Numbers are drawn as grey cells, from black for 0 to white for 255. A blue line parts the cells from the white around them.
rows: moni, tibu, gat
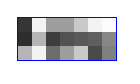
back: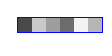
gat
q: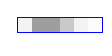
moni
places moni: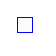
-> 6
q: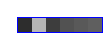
tibu
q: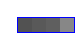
tibu

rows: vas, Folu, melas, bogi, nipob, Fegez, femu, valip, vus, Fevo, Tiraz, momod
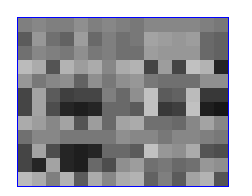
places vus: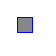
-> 1 2 8 9 11 12
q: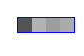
bogi
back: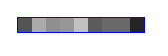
Fevo
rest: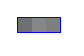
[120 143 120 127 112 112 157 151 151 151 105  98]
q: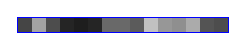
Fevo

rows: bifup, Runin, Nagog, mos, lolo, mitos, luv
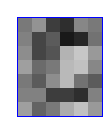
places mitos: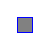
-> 0 1 5
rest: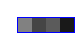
[ 39 114]
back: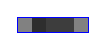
mitos
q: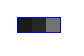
Runin
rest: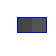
[179 199 153]
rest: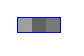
[172 193 153]
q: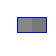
bifup

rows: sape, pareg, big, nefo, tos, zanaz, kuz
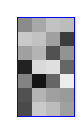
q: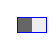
tos
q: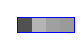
zanaz
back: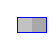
sape
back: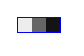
tos
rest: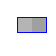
[154]
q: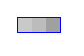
kuz
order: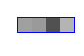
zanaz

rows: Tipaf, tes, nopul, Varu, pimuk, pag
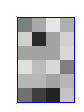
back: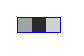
tes
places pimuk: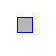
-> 0 1 3
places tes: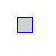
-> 0 3
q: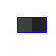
pag
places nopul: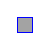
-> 0 1 2
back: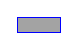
nopul
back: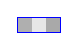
Tipaf

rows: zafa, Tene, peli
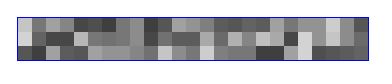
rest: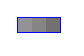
[197 140 119 205 127 119 119  63  63 161 211  79  86  92  99]
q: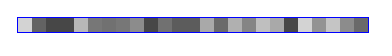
Tene
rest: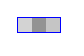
[140 106]
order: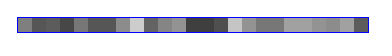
zafa
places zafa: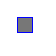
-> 1 7 19

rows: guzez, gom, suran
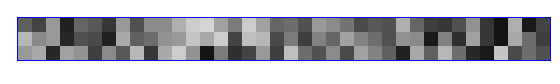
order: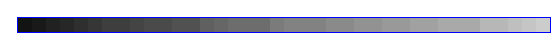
gom
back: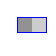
suran
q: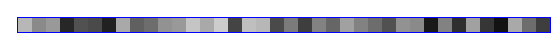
gom
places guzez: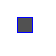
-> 8 20 26 31
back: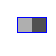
guzez
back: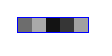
gom
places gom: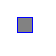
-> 21 24 30

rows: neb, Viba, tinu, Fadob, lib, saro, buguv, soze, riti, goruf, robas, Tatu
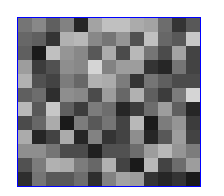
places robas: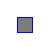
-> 1 4
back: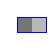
tinu
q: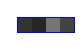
Fadob
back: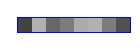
robas
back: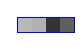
Viba
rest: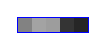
[52 26]
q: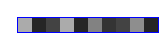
riti

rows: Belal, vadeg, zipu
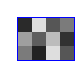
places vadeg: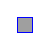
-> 0
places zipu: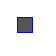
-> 3
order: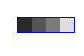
Belal
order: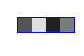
zipu
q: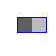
vadeg
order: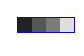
zipu

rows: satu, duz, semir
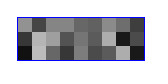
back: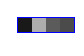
semir
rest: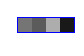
[75]

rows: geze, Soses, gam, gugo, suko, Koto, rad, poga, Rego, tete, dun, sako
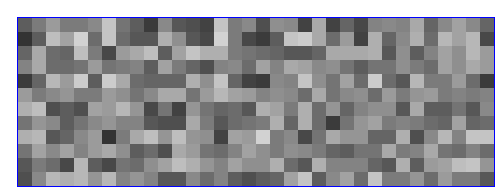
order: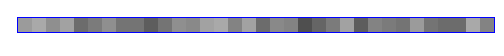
gugo
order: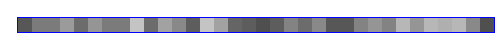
sako
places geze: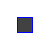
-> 13 20 22
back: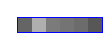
poga
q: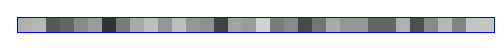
Rego

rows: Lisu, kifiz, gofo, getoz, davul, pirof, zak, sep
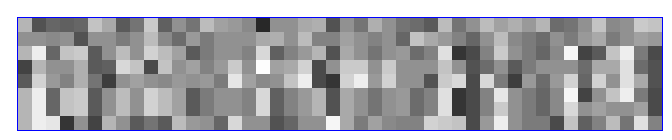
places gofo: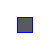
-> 5 12 41
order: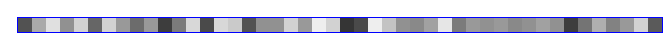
davul
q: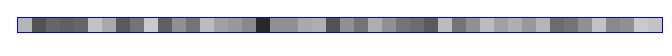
Lisu
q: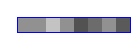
getoz
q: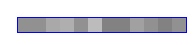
kifiz
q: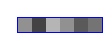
sep
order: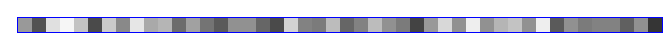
pirof

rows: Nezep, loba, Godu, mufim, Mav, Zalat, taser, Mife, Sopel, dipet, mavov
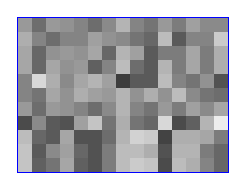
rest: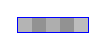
[138 116 109]
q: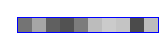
mavov
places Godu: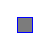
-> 10 11 13
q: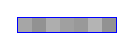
Zalat
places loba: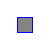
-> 1 3 4 12 13
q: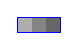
mavov

